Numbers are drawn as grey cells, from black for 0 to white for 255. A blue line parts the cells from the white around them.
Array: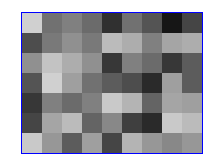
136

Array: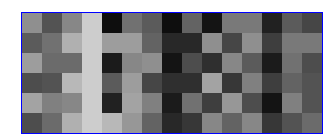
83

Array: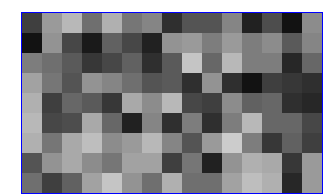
39

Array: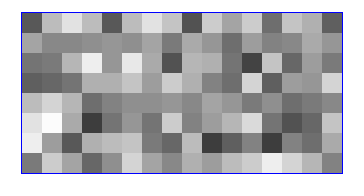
182

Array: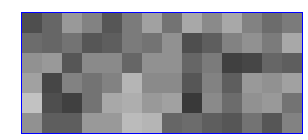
86

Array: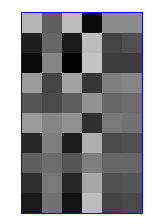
68

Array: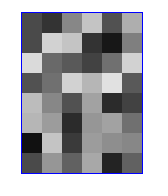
35
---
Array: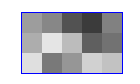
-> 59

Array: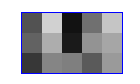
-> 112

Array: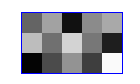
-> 139

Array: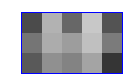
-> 200

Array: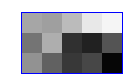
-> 232

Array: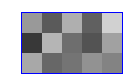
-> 96

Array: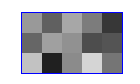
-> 124
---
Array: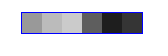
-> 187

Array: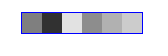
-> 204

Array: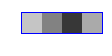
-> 170

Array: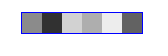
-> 210

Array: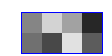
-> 211

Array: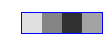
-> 163

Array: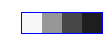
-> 150
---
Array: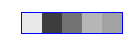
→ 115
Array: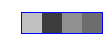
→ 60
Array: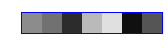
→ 224
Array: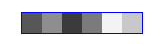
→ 123
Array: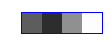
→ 45
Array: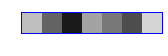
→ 120
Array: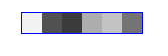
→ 173
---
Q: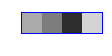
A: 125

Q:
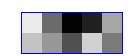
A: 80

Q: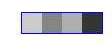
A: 133

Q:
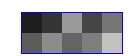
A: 100

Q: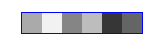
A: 189

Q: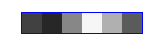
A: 246

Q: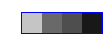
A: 105

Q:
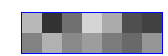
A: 124
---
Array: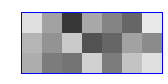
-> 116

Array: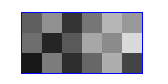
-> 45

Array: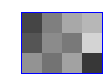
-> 162

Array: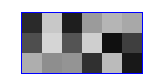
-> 148

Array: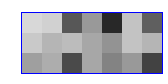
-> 74

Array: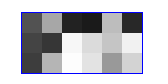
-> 253
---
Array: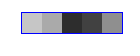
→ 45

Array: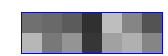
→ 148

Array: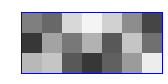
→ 88

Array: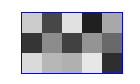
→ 176

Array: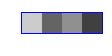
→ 144

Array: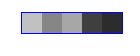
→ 167

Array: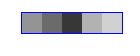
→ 55
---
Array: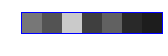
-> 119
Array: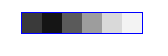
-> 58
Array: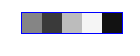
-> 133
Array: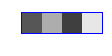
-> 86
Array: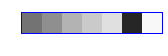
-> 115
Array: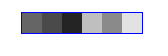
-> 101
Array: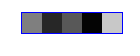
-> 127
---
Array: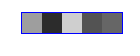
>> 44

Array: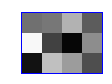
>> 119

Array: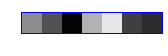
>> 82

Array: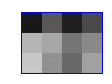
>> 88

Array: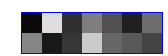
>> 222

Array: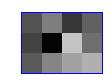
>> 126

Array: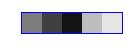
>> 64

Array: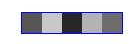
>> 200

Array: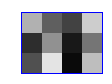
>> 95
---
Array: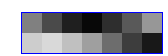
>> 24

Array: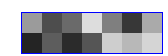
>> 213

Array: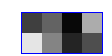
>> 78

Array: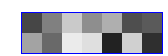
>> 47

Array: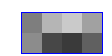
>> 96

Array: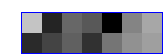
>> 159

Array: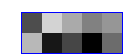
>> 108

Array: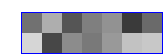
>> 200

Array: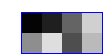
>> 186
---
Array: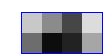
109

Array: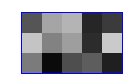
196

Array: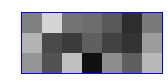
179

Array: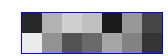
235

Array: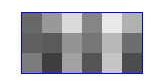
96

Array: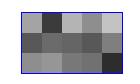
88

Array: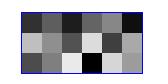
191
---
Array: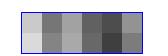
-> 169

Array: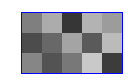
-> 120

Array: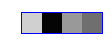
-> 153

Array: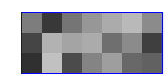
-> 75

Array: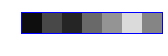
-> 37

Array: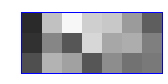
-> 161

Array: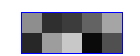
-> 200
